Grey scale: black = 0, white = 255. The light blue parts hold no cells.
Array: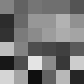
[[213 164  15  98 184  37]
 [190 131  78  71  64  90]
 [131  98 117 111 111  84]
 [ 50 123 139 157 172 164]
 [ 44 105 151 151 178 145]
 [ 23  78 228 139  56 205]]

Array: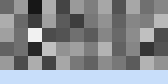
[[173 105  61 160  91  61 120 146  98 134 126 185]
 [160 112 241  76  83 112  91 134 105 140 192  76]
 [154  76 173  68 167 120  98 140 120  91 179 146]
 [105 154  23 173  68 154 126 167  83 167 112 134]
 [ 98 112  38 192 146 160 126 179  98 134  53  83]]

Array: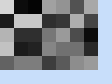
[[214  12   4 161 147  82 168]
 [194  27  34 133 113 113  40]
 [180  47  47 119 154  76  12]
 [ 98 125 125  61  90 141 154]
 [ 27 200 200  47  55 174  69]]

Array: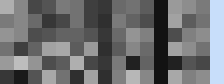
[[175 135  71  84 122 114  63  55 106 114  92  18 154 141 122]
 [154 189 148  77  92 175  71  55 122  33  99  18  33  84  71]
 [148 135  77  84  99  99  84  55 106 148 128  18  77 128 141]
 [122 135 106  55  71 114  63  47 122  99  77  18 162  92 114]
 [114  63  99 162 168  92 154  47  92 135 106  18 162 141 114]
 [ 55  26  84 168 114  47 162  47 128 183 135  18 168 128 141]]

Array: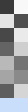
[[228  79]
 [185 116]
 [165 138]
 [100 207]
 [ 94 213]
 [ 72 234]
 [ 58 248]]

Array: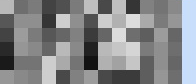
[[185 110 123  67  80 123 191  73 191  53 129 116 137]
 [150 137 129 206  73 129 156  73  59  59  94 150 110]
 [ 87 143 143  53 206 143  80 206 177 220 170 123 150]
 [ 67 156 123  87 102 129  59 102 220 110  94 156 102]
 [ 41 150 137 102 185 137  33 185 198 213 123 143 110]
 [ 26 116 116 206 170 116  18 177 162 198  94 143 102]]

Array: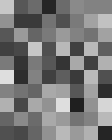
[[222  45 130  64  94  58 185  80]
 [199  87 107  37 107 138 130 130]
 [177  72 169 146 222  31 146 214]
 [146  58  58 115  80 122 162 193]
 [130 115 101 169 162  87 162  45]
 [122  52 122  87  52 169  64 177]
 [101 138 107 169 154 115 130 185]
 [ 87 154 101 122 154 130 115 162]
 [ 80  72 101 146 185 154 177  37]
 [ 64  72 199  80 185  64 185  94]]
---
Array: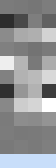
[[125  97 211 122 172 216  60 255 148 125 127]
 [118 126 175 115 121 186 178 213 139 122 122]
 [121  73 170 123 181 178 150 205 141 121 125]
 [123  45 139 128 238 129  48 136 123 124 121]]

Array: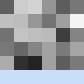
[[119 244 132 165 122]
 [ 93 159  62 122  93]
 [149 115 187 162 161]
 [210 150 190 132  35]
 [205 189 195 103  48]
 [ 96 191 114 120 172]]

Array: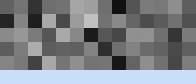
[[ 94  81 123  96 125]
 [142 113  53  74  70]
 [120  91 112  98 113]
 [123  77 145 107 142]
 [ 84 101 144 130 100]
 [ 16 137  71 112  23]
 [111 114  87  46 117]
 [159 192  27 130 115]
 [165 155 136  96 143]
 [114  74 169  98 117]
 [110 169  86  93 168]
 [ 50  31 123 173  66]
 [115 132 151 124 121]
 [ 97  37 138  93 133]]

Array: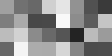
[[ 58 197 155  77]
 [ 81  92 187  76]
 [146 140  35 133]
 [229 249  85 213]
 [208  73 105 171]
 [104  72 139 172]
 [113 170 210 244]
 [160 126 188 103]]

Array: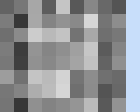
[[ 84 141 120 132 143 106 104 147]
 [104 116 111  91  99 112  84  89]
 [135 214 168 198 193 141 140 187]
 [ 88 137 115 160 164 116 111 149]
 [197 146 195 143 149 211 214 138]
 [ 93 132 185 133 136 186 188 131]
 [167 168 204 148 145 196 173 144]
 [119  55 139  60  63 113 132  55]
 [ 99 124 111 124 120 157 119 117]]

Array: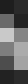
[[ 42  35 133 171 163  43]
 [ 30 106 201 126  77  34]]

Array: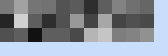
[[102  73 145]
 [112  80 131]
 [130  68 126]
 [ 94 167 197]
 [ 46  68 181]
 [ 91 152  73]
 [ 83  81  94]
 [114  46  94]
 [117  94  17]
 [162 208  94]
 [121  37  80]]

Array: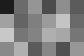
[[ 91 105 118 151]
 [142 196 167  80]
 [ 76 155 175 135]
 [149 127 131  90]
 [107 100 118 176]
 [ 28 161 200 137]]
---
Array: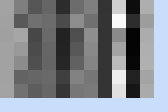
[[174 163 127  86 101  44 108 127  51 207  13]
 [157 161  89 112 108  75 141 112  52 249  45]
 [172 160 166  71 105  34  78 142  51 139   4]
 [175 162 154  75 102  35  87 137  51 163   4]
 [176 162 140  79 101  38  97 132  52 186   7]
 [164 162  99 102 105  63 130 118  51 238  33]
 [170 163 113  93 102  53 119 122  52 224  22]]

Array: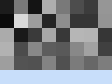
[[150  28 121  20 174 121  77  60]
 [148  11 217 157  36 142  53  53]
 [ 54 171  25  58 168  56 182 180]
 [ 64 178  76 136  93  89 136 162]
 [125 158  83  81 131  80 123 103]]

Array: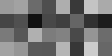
[[170 155 162 107  78 174  57 196]
 [ 28  69  80  17  72  63 101  49]
 [108 122  87 176 124 130  73 149]
 [103 163 150  89  88 181  55 204]]

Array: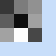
[[145  55 124]
 [161  93  13]
 [ 71 162 253]]

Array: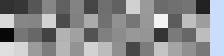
[[ 33  50  54  86 134  96 131  69 111  96 209 154 107 112 116]
 [157 216 134 133 210  75 129 171 113 145 118 152 243  92 190]
 [189   7 118 103  66 178 161  83 128 140 152 149  51 122 103]
 [120 222 213 155 125 182 147 210 188 144  71 124 195 165 144]]

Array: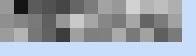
[[175 153  20  91  81  69 101 124 163 152 210 180 190]
 [162 143 133 122  95 151 201 166 135 122 166 100 123]
 [122 156 180 119  98  60 160 127 128 170 121 162  95]]

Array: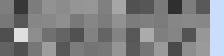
[[ 89 126  55 124 146 140 149 150 128 166  81  86 122  47 125]
 [135 120  87 134 136 143 121 134 124 145 124 127 123 134 137]
 [151  78 223 141 112 100  81 130 100 131  87 171 127 133  83]
 [154  98  80 119 157  87 124 116 120 149  90 118 154  74 141]]
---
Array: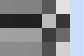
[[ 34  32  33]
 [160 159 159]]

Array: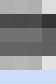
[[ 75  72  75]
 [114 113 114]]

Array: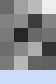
[[129 139  61]
 [122  38 104]]

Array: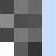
[[140  77  82]
 [ 69 121 104]]

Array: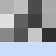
[[223  96  62]
 [135  83 199]]

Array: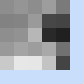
[[130 132 154]
 [142 146 183]]

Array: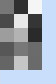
[[ 73 232  53]
 [157 179  42]]

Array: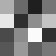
[[231  46 142]
 [ 74 140 251]]

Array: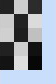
[[204  34 219]
 [208  30 192]]
